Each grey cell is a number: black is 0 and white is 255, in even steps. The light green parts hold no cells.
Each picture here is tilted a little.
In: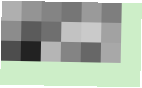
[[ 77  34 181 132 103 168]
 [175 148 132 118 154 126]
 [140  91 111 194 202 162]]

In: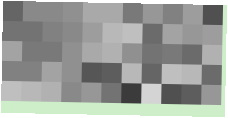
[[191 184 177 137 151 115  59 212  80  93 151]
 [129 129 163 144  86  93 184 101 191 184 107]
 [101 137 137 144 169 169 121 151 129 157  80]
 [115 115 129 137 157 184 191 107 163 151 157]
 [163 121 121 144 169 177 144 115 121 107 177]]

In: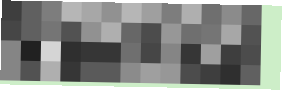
[[133  33 213  47  54  54 111  70 133  54 159  62  76]
 [133  82 175  54  90  90 139 159 151  76  62  47  96]
 [ 62  96 125 182 167 145 182 159 125 175 111 139 103]
 [ 70  96 117  82 145 175 103  76 151 111 117 167  82]]

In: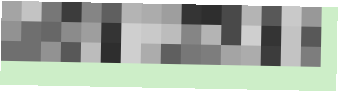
[[111 111 146  88 188  46 207 172  95 119 125 164 172  60 195 125]
 [164 195 119  60 133  95 180 172 158  52  46  73 180  88 201 152]
 [146 111 103 139 158  52 207 201 188 133 180  73 207  52 195  88]]

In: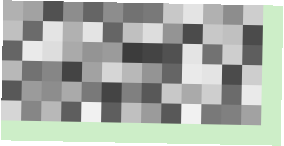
[[192 107 228 177 228 101 192 221 148  75 200 192  75]
 [101 234 221 170 148 155  60  68  81 228 114 206  94]
 [214 134 184  94 241  94 192 155  88 241 121 128 162]
 [ 88 155 141 170 121  68 128  88 200 170 206 107 234]
 [184 114 134  68 162 214 184 148 101 234 228  75 206]
 [177 162  81 141 101 141 114 121 200 228 177 141 206]]

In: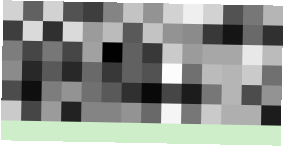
[[210  97 210  82  62 132 195 147 210 239 210  82 119 181]
 [202  70 155  34 132 132 147 105 245 119 202 175 175  28]
 [ 76  15 125 147 112  89  48   9  70  28 119 181  76 147]
 [125  70 119  70 161   1  97  56 202 155 167 167 232 187]
 [139  40  89  40 105  56  97  82 252 112 187 181 202 112]
 [ 62 218  48 218 155 187  89 195 147 139  56  21 105  48]]

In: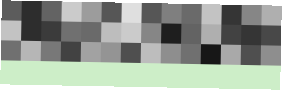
[[112 182 120  66 162 148  79 189 142 112  23 169  79 142]
 [ 92  45  99 203 156  86 223  86 127 106 195  53 134 175]
 [195  45  59 112 106 189 203 134  30  99 175  66  53  72]]
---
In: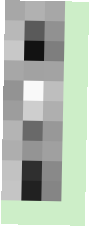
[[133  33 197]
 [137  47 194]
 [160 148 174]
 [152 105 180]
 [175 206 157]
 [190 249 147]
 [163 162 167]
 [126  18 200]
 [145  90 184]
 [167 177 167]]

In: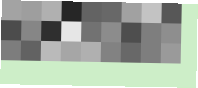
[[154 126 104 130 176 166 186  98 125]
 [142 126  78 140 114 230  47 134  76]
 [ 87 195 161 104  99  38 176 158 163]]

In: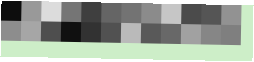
[[127 134 161 104  89 186  81  50  16  78 166 141]
 [146  85  75 198 139 115 101  63 117 220 153  13]]

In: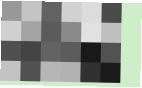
[[ 27  49 178 182  81 195]
 [ 82  25  92  99  68  80]
 [191 225 138  91 164 208]
 [ 75 220 209  98 196 152]]

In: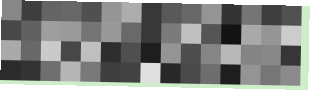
[[139 118 148  30 110  73  40 223  66  63 121 181 111  51  43]
 [ 54 136 132 184 133  78 149  30  79  46 191  71 202 104 170]
 [204 149 169  19  85 192 123  56 105 153 116 155 158  97  72]
 [ 81  62 117  52 148 104  89  56 173 149  80 103 100  62 135]]

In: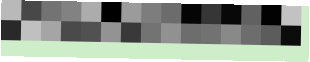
[[ 12  92 109 137 114 109 145 115  57 147  81  74 165 192  41]
 [194   2  97   8  54   5 108 125 155   0 172 130 115  72 185]]

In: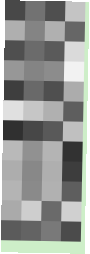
[[ 75 121  99  91]
 [208 106 206 170]
 [ 94 177 138 180]
 [ 61 175 136 173]
 [ 50 180 145 185]
 [192  89  71  48]
 [ 94 176 198 224]
 [172  79 105  62]
 [242 140 132 151]
 [218  90 107  79]
 [102 176 132 175]
 [196  79 114  72]]

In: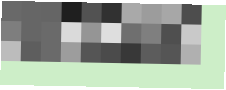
[[176  85  92  56  75  85 157 106  94 188]
 [201  79 127 111 222 149 218 106 102 126]
 [ 77 167 156 169  49  82  31 101 102 105]]

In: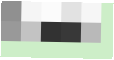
[[185  56  50 195 153]
 [246 226 251 245 144]]
